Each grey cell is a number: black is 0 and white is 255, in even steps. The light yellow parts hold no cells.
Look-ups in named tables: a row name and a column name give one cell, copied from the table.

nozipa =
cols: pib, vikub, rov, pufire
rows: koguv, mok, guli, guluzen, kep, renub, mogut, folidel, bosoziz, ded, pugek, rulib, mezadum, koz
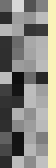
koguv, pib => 113
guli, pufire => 58
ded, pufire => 189
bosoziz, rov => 187
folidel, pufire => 158
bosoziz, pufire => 171
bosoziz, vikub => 47
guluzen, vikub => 106
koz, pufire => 192
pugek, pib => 46
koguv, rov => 82
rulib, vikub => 19
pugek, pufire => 185
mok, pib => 44
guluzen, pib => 48
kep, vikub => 114
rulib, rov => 165
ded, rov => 144

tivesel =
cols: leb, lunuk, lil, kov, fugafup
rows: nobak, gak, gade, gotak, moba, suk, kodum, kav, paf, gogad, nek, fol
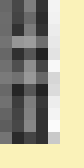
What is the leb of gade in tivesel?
107
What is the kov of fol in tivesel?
49
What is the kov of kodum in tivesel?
103
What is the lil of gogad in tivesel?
129
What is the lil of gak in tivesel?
105
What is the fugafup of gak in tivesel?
241
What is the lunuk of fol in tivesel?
42
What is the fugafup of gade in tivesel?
236
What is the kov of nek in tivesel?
49
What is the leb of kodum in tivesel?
122
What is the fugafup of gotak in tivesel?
232
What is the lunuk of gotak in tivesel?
150
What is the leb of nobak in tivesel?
104
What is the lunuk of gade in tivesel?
50
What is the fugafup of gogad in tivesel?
243
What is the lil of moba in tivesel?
86
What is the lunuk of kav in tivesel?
37
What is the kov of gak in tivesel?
44
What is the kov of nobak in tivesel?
51

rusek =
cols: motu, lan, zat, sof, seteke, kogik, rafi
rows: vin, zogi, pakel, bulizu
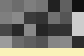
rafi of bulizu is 44
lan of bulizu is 107
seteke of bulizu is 133
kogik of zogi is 85
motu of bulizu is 156
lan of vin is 108
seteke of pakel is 48
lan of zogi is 138
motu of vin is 120
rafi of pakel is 204
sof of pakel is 37
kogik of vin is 96
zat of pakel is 137

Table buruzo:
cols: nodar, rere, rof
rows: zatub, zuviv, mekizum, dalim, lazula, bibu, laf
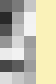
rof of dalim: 156
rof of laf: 180
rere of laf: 199
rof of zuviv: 242
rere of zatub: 122
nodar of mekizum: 81
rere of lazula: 242
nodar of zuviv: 41
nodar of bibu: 70
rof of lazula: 167
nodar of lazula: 235
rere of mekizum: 189
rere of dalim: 215
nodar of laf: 221
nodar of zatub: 97
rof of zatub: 198
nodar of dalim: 149

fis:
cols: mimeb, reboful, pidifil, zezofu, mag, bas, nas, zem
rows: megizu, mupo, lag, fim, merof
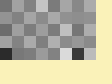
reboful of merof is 120
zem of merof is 187
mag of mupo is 169
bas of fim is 139
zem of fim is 138
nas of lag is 118
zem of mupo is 145
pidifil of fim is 170
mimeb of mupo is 147
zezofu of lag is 157
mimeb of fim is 162
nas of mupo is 142
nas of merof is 57
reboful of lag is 159
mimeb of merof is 43
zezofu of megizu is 196
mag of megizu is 123
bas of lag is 191

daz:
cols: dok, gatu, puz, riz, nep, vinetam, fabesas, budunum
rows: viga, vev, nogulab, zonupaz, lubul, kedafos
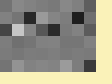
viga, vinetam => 136
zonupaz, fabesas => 118
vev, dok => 129
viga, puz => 130
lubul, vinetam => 121
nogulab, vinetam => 122
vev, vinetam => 125
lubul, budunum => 122
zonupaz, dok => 125
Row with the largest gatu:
nogulab

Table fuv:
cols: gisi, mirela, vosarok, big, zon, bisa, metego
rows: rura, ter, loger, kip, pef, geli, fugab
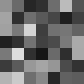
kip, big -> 65
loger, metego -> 99
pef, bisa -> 46
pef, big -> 22
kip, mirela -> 49
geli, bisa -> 75
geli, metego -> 50
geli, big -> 165
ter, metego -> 64
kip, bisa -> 122
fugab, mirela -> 202
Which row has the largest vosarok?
loger

